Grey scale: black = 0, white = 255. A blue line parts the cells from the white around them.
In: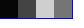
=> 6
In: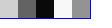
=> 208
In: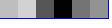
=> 190
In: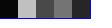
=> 6
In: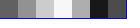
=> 97
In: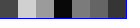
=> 71
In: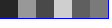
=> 38
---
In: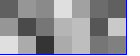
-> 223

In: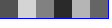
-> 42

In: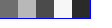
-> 247

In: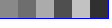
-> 79

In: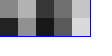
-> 112

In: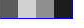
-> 28
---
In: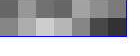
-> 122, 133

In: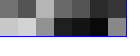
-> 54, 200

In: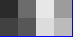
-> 156, 65

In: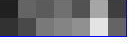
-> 62, 50

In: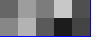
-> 79, 135

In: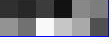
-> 125, 147
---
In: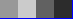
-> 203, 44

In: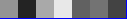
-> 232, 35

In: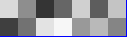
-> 247, 52

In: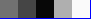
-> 250, 7

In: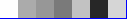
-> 254, 39

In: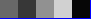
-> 209, 6

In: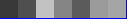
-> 194, 57
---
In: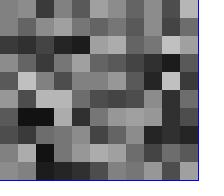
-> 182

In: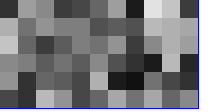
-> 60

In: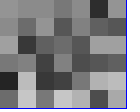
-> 148

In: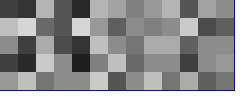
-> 140

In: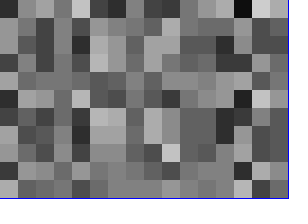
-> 172
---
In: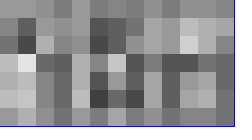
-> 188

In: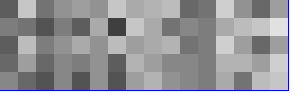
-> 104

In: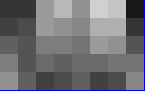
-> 125

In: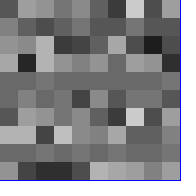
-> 105

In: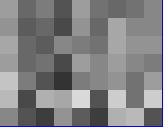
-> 185

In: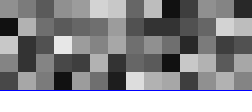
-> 132

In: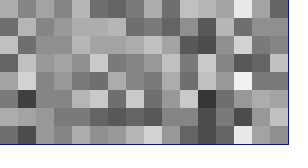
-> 172
